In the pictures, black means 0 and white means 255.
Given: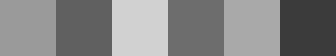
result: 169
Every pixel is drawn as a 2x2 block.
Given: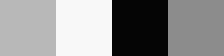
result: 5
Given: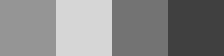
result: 115
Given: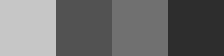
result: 112
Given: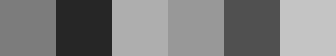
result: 80
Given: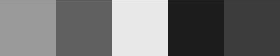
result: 29
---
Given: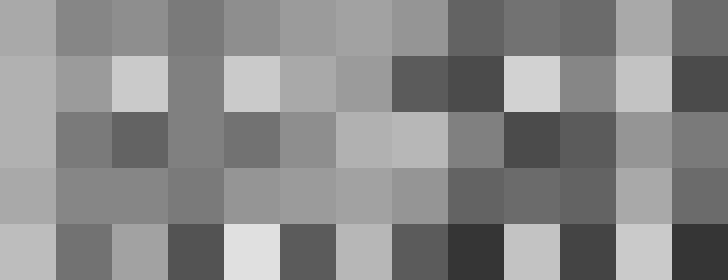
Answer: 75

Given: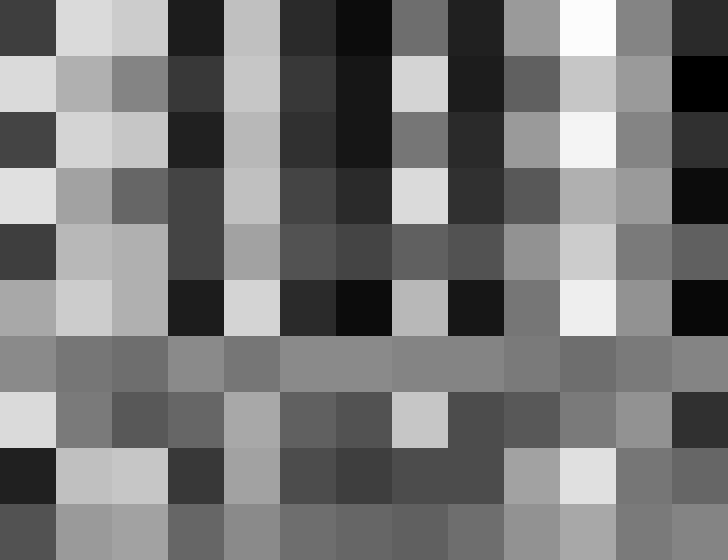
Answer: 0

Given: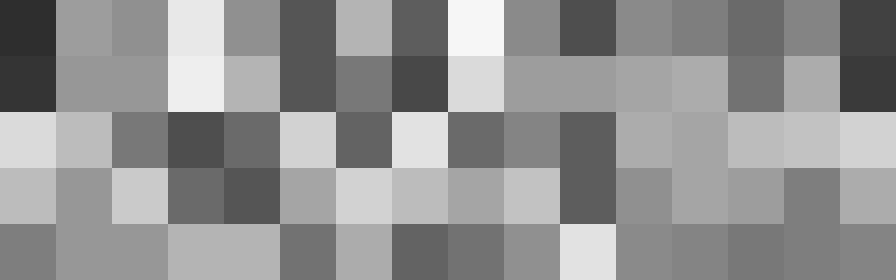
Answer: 58

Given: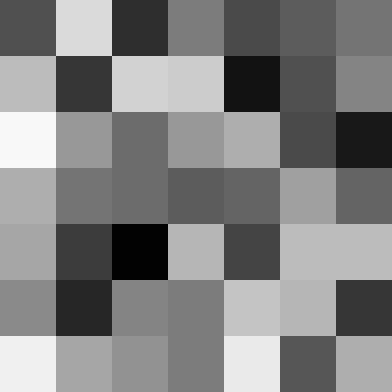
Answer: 131

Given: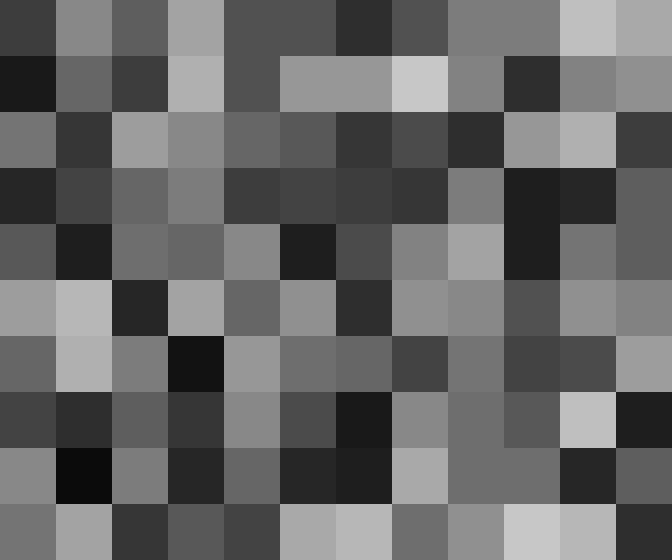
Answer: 144

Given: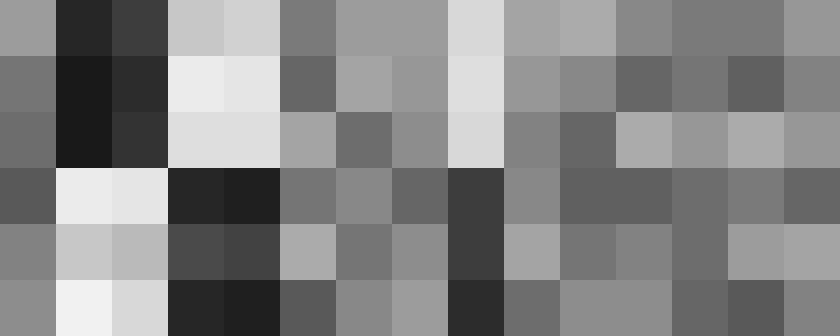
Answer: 129

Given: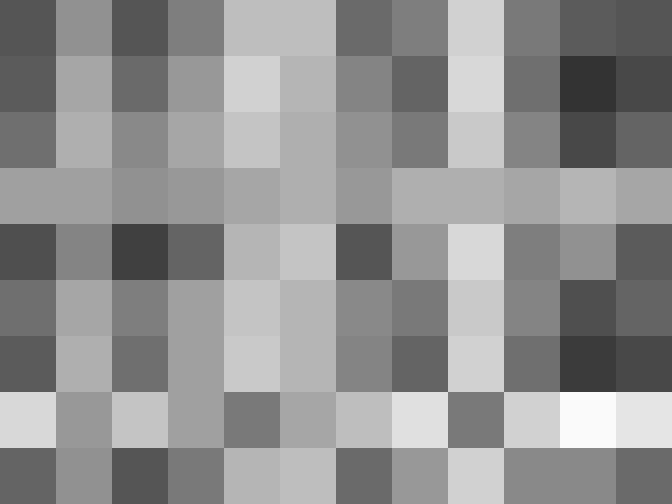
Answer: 71
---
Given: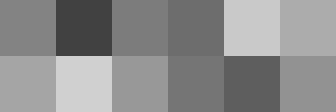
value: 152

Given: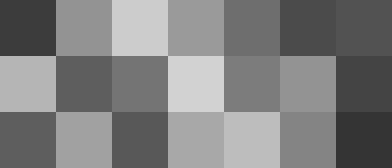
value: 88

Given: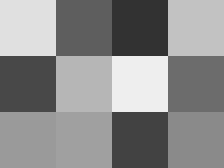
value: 66

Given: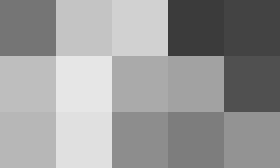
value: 141

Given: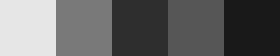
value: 46

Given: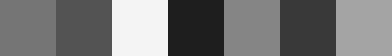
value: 244

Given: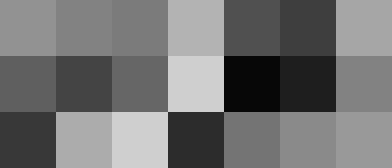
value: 207

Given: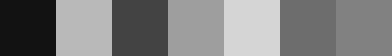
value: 67

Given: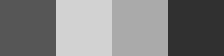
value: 170
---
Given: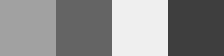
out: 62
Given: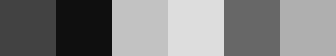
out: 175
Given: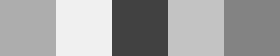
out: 131
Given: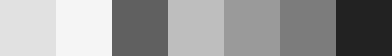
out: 34
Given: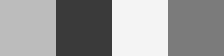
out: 123
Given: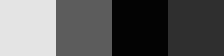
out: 47
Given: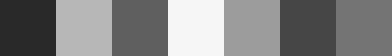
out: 116
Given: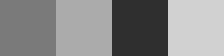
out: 209
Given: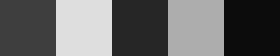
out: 12
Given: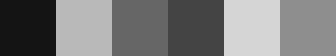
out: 142
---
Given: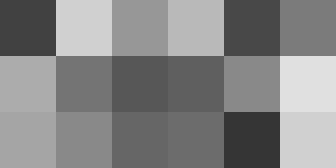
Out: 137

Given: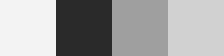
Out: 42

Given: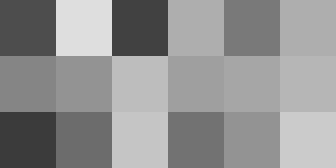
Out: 108

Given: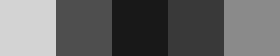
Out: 78

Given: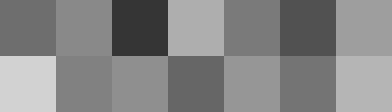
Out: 129

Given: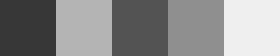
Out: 180
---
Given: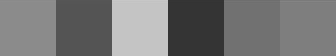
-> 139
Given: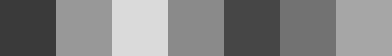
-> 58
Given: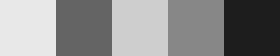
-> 232
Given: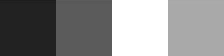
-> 33
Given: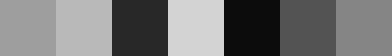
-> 158
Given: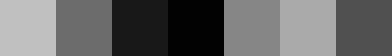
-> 191
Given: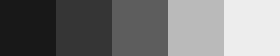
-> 24
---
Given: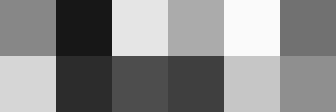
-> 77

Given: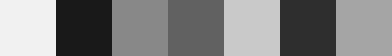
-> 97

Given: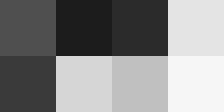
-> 58

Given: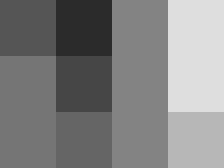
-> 117

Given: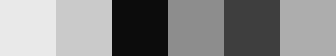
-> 13

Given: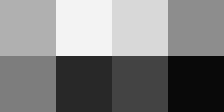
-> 125

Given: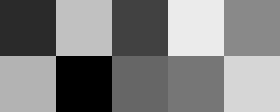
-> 1

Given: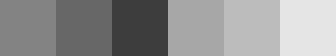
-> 61
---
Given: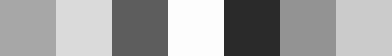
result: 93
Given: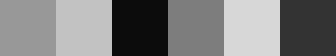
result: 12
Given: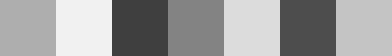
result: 63
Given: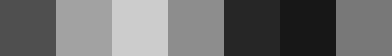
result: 204
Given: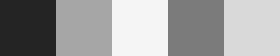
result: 245
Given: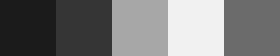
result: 167
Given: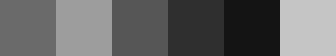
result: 86
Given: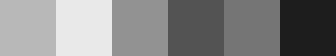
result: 146
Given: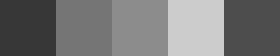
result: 140
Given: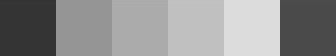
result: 171
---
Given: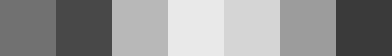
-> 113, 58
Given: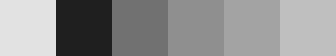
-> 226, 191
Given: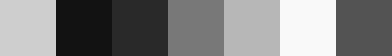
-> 206, 83
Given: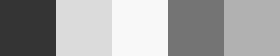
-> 52, 177
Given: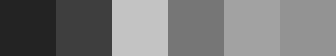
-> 35, 147
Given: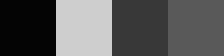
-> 4, 89
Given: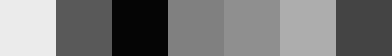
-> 235, 68
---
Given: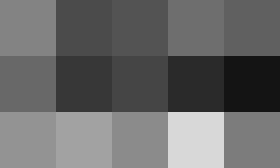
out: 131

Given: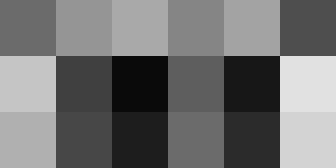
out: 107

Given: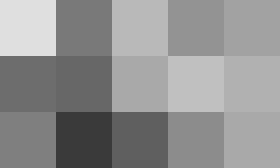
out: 223

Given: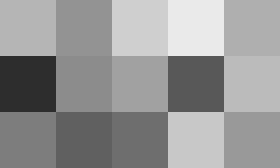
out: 181

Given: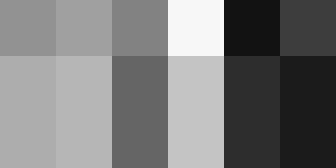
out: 145

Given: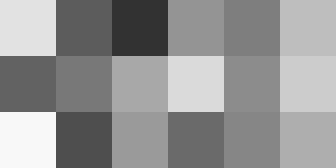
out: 226

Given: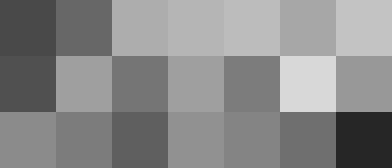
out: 73

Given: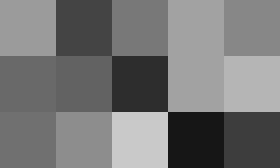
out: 155

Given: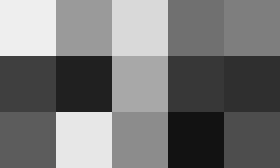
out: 238
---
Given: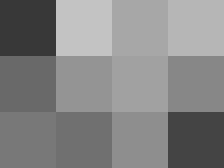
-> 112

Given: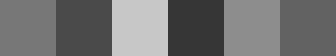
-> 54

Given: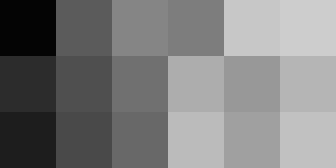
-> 187

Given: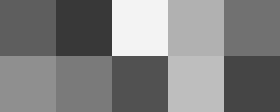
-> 81

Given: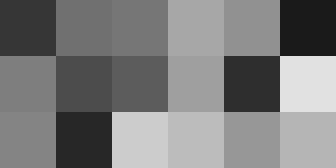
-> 188

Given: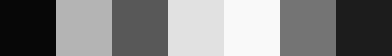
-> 250

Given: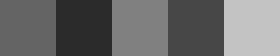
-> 128

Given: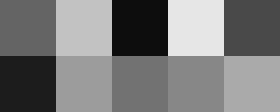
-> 114

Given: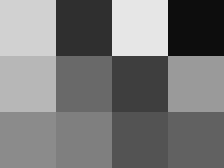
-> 127
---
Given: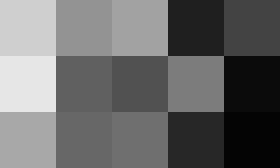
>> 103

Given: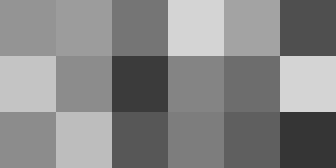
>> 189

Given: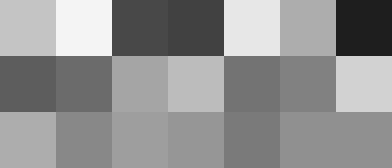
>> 136

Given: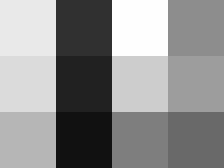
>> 17

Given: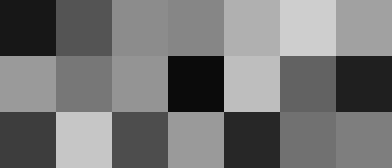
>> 198

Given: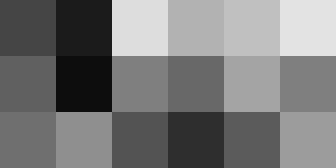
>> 143

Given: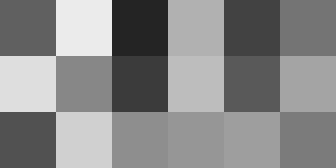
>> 208
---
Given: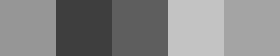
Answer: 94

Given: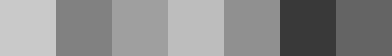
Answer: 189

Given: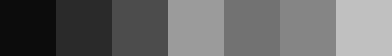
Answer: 155

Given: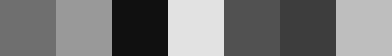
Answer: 226

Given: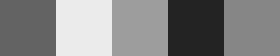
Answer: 157

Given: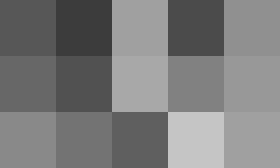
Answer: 168

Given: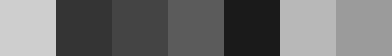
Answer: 91

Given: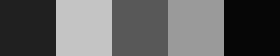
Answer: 88

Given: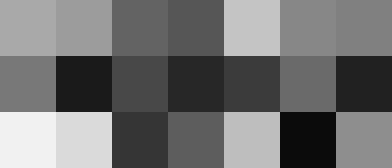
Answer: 39
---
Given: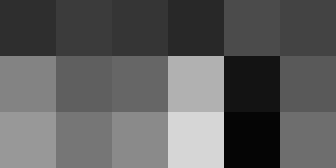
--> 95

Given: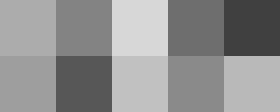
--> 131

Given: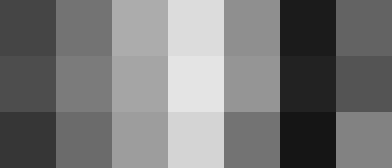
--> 123

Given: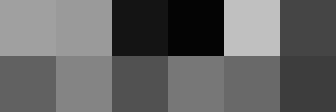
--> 154

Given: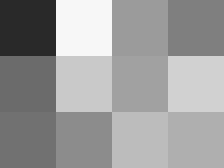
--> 201

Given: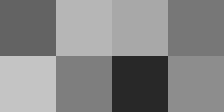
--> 182

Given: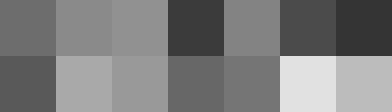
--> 138
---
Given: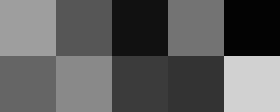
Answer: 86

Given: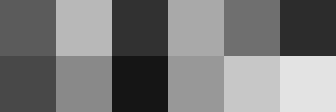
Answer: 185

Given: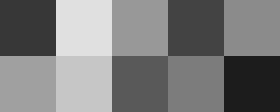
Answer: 224

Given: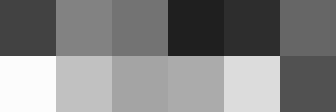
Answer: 130

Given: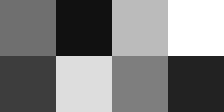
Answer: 17

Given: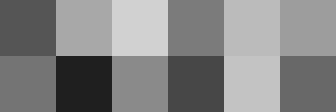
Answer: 169

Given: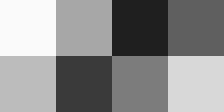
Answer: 167
